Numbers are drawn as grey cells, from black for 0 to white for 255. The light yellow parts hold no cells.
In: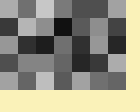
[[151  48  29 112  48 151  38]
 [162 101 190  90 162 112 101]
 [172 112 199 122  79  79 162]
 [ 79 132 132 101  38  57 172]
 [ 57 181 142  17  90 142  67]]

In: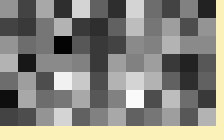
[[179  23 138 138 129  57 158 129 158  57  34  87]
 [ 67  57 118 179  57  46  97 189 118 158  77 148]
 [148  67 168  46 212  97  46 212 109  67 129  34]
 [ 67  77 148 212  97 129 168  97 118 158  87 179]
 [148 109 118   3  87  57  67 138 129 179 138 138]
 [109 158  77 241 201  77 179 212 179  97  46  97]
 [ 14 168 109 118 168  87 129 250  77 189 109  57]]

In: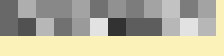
[[104  81 183 113 154 226  50  93  93 183 226 183]
 [104 174 136 136 163 113 145 124 163 194 124 163]]

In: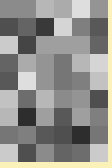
[[183  45 159  88 159 127]
 [203  69 159 159 159 100]
 [203  79 139 100 109 203]
 [ 79 100  57 213 127  88]
 [194 109 183 139 148  79]
 [118 127  88  79  45 118]
 [139 139 183 171 222 148]
 [100 171 148 118 183 213]
 [ 88 222 148 118 127 194]]

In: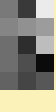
[[110  45 189]
 [121  57 235]
 [ 98  69  87]
 [110  78  11]
 [133 145 156]]

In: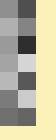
[[154  46]
 [143  79]
 [185  88]
 [111 100]
 [176 132]
 [123 203]
 [164 214]]

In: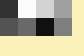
[[ 83 105  16 126]
 [ 50 252 211 160]]

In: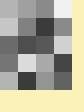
[[180  59 148  98]
 [108  78  88 209]
 [198 129  59 138]
 [180 160 138 241]
 [117 219 169  69]]
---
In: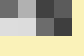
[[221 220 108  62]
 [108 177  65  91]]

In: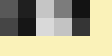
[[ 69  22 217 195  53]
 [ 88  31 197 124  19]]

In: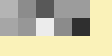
[[166 151 236 139  47]
 [180 140  88 156 156]]

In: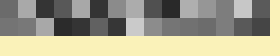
[[116 120 168  43  52  97  54 202 140 117 113 108 125  89  69]
 [107 169  52  88 168  52 139 172  80  41 175 150 125 199  90]]

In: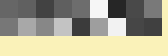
[[119 168 135 195  59 158 242  70  64]
 [102  96  66  95 109 246  38  73 121]]

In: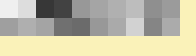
[[159 175 164 112 107 152 170 210 133 171]
 [239 221  55  66 152 165 176 189 143 155]]

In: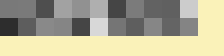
[[ 45  93 137 133  69 216 117  94 134 100 132]
 [121 122  78 162 145 175  69 123  98  96 204]]
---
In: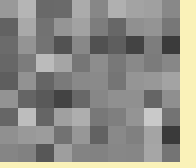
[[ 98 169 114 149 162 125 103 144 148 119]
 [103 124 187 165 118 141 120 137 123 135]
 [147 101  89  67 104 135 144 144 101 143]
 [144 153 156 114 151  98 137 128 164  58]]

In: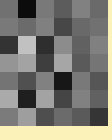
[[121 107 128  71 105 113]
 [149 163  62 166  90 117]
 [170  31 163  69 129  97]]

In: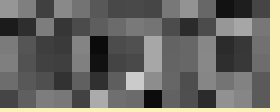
[[ 27  46 125  54  75  94 107 121 116  76  43  75 151 166 119]
 [127  82  65  63 128  17  68  73 167 100 103 136  46  56 109]
 [ 69  95 125 120  66 171 111 107  12  98  79  43 145 134  90]]

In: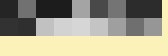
[[ 50  47 193 210 214 196 159 111 150]]

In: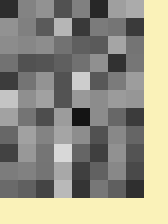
[[146 128  90 182  57 123 117  58]
 [114  81  84  95 113 144  49 118]
 [196 143 161  83 153 140 155 150]
 [103 161 131 165 141  81 136 101]
 [124 129 116 168  63  97 136  73]]

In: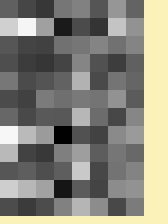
[[208 245 160  26  75  52 196 146]
 [ 78  60  54  68 133  81  61  96]
 [ 75  65 123 111 121 116 146  91]
 [247 186 155   1  81  66 138 154]
 [ 86  94  78  94 201  71 115 131]
 [ 76  59  76 129 181 140  72 123]]
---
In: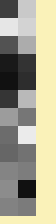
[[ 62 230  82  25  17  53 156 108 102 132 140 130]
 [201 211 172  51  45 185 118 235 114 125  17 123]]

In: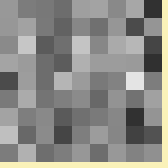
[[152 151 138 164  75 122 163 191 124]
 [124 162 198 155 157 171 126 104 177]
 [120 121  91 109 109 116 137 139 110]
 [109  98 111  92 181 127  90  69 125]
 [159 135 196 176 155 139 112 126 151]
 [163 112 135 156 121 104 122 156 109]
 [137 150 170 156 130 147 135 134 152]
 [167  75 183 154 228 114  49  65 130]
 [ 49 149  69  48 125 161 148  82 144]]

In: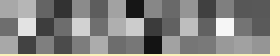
[[168 110 168]
 [182 227  66]
 [100  61 127]
 [ 50 109  75]
 [139 210 125]
 [ 93 111 172]
 [162 175 109]
 [ 22 204 119]
 [135  59  19]
 [105  97 162]
 [149 190 118]
 [ 64  97 121]
 [127 246 153]
 [ 87 116 161]
 [ 88  90 149]]

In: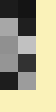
[[ 28 167 144 149  29]
 [ 20  31 193  50 156]]

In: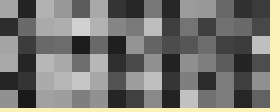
[[166  45 164 168  37 145]
 [ 35 106  60  37  52  26]
 [178 170 105 184 171 161]
 [152 174 108 169 183 158]
 [ 93 209  29 110 198 127]
 [169 178 105 183 167 145]
 [ 52 133  31  47  82  37]
 [ 38 121 147  74 157  64]
 [120 189 100 144 191 137]
 [ 38  63  76  34  53  35]
 [155 116  86 143 127 193]
 [153  63 109 126  43 113]
 [104 113  64  92 124 125]
 [ 49 106  60  36  63  38]
 [ 59  72 191  77 144  98]]

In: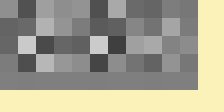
[[143 100 102 124 127]
 [ 81 105 202  78 126]
 [159 178  74 183 127]
 [142 148 102 151 127]
 [147 124  96 141 127]
 [ 80  91 203  69 126]
 [169  96  63 141 127]
 [106 134 160 115 127]
 [101 115 169  99 126]
 [125 165 131 147 127]
 [119 123 140 119 127]]

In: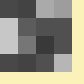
[[ 72 199 199  72]
 [ 67  92 118  67]
 [170  80  57  80]
 [157  80  80 182]]
